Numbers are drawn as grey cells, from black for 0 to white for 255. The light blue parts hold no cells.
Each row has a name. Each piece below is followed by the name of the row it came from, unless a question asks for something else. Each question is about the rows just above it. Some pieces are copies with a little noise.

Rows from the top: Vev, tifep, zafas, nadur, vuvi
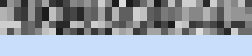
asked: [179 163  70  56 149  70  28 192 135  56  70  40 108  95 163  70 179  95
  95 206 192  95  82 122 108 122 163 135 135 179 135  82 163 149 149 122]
tifep
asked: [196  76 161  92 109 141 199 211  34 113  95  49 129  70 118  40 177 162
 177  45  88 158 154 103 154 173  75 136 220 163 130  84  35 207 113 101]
vuvi
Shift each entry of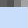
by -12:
[ 83  70 110 151]
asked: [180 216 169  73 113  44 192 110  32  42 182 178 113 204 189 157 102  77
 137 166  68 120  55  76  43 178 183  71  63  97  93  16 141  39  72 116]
nadur

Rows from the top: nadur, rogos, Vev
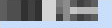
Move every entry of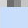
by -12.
[200  97 128 185]
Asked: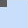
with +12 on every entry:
[106]
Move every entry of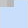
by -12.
[185 171]
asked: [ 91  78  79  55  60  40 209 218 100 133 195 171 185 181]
rogos
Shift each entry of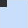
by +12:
[61]
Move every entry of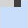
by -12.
[200 200  52]
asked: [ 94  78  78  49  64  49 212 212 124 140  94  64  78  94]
nadur

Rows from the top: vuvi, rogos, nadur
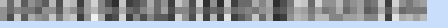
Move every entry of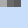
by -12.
[159  94  80]
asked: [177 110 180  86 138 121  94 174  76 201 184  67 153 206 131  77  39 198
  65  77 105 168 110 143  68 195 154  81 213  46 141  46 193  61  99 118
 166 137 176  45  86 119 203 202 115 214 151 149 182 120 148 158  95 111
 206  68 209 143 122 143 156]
vuvi

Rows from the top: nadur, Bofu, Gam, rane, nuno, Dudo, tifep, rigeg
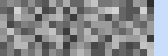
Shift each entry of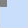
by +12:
[142]
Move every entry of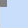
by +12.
[142]
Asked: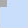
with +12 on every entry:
[183]
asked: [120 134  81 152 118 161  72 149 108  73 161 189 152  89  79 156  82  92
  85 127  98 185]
rigeg
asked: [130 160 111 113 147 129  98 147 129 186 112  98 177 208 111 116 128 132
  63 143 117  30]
nadur
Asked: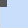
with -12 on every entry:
[74]

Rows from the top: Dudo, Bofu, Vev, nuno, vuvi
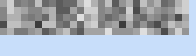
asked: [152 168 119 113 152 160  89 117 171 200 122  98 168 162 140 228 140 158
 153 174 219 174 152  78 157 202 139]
vuvi
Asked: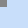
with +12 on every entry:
[146]
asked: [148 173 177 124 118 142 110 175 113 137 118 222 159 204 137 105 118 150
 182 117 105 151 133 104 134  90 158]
Vev
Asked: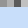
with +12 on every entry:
[160 189 103 204]

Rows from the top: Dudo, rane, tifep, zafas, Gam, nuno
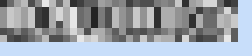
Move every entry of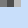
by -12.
[110  66 174]
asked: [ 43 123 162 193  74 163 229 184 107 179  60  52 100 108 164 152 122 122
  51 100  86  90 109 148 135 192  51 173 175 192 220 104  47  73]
Dudo
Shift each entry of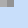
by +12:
[185 159]
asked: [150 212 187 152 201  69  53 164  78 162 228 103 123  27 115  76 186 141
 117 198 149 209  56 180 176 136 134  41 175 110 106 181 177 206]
zafas
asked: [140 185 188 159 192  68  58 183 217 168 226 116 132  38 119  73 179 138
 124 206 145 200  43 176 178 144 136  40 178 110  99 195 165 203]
tifep

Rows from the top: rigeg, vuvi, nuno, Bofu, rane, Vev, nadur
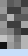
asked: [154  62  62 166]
Bofu
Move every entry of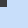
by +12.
[74]

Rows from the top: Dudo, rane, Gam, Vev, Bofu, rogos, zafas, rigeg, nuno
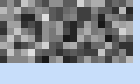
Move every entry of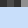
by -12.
[ 38  64  38 132]
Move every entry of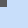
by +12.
[103]
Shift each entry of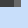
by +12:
[ 75  75 117]
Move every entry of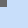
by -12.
[93]
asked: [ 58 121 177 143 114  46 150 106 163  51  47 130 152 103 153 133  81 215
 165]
Bofu

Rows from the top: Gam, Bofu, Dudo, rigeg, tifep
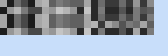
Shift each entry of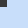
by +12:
[69]
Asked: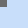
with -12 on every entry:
[96]
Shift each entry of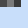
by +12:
[ 84 134  69]

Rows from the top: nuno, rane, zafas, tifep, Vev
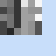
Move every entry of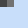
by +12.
[ 80 126]
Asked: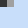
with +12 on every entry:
[ 65 172]

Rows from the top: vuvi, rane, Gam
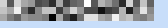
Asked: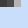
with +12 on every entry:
[ 72  87 192]
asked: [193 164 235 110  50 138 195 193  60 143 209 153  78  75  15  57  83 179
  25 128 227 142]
rane
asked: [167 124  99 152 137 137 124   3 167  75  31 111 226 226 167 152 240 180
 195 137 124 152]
Gam
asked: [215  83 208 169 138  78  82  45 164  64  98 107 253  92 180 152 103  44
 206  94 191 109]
vuvi

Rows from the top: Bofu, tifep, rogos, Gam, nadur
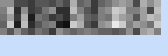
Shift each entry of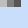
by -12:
[178 115  74]
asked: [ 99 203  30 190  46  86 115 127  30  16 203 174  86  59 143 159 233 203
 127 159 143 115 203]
Gam
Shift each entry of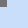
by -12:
[103]
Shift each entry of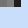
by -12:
[103 115  18]
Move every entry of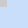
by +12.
[215]
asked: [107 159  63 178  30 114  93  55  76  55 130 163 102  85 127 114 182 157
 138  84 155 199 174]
rogos
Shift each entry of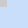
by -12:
[191]

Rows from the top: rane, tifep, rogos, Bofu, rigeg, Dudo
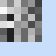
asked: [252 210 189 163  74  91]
tifep
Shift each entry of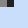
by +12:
[146  45]

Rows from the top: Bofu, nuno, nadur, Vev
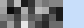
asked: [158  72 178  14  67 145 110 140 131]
Bofu
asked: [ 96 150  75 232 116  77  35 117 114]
Vev
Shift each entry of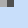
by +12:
[185  92]

